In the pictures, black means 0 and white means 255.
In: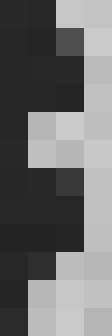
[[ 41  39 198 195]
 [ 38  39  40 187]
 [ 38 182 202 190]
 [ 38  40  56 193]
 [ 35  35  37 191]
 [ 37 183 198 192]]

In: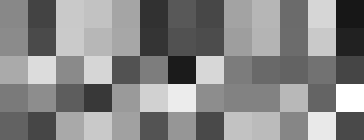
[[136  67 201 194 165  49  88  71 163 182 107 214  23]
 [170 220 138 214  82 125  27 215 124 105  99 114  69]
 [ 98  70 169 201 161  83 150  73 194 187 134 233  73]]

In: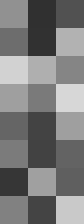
[[145  48  81]
 [210 175 133]
 [101  67 159]
 [ 54 160  95]]

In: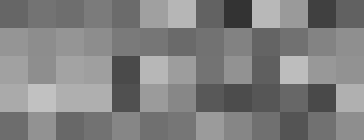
[[102 115 110 123 107 160 182  98  51 184 154  64  97]
 [161 142 163 159  74 183 157 115 146  95 189 152 146]
 [109 146 104 114 134 112 118 155 134 112  84 113 142]]

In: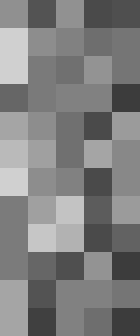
[[144  83 145  74  79]
 [208 122 112 147 117]
 [165 141 112  74 155]
 [208 141 129  74 136]
 [123 198 178  74  98]
 [165  83 129 129 117]]

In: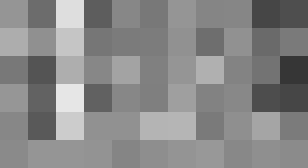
[[149 108 222  93 135 120 149 133 134  70  78]
 [120  84 174 135 163 128 149 176 131 115  54]
 [135  89 204 145 145 180 181 122 143 165 123]]
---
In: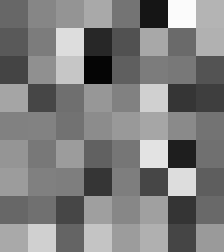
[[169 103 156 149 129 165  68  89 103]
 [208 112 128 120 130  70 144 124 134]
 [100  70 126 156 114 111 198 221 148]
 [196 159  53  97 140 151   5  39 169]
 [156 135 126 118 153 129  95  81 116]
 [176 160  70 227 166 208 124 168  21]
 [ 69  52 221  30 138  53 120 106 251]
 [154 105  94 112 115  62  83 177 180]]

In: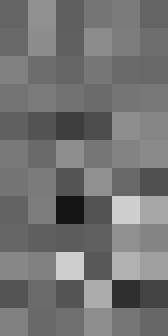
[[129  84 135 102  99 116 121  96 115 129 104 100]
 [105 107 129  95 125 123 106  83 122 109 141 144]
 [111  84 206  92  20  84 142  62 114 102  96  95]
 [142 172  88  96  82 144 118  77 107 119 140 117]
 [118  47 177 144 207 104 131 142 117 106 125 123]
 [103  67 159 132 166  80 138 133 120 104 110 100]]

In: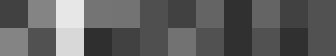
[[132  65]
 [ 81 132]
 [216 231]
 [ 47 116]
 [ 65 115]
 [ 79  79]
 [114  65]
 [ 81 100]
 [ 48  48]
 [ 81 100]
 [ 48  65]
 [ 81  81]]

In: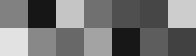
[[226 129]
 [136  22]
 [104 197]
 [163 112]
 [ 23  79]
 [ 93  70]
 [ 65 205]]

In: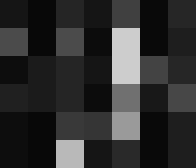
[[ 13  13  32  13  75  21]
 [  8   8  27  27   8   8]
 [185  57  37  37  75  37]
 [ 21  53  12  21  12  21]
 [ 41 154 112 205 205  64]
 [  9   9  24  67   9   9]
 [ 30  30  71  38  30  38]]

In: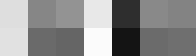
[[225 222]
 [106 134]
 [101 147]
 [251 232]
 [ 20  46]
 [107 137]
 [111 131]]

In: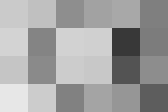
[[231 197 211 202]
 [204 138 132 192]
 [129 204 210 142]
 [164 200 208 162]
 [150  83  56 168]
 [ 93 141 124 127]]

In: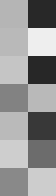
[[137 206 186 130 197 185 181]
 [205 108  56 185  39 238  40]]
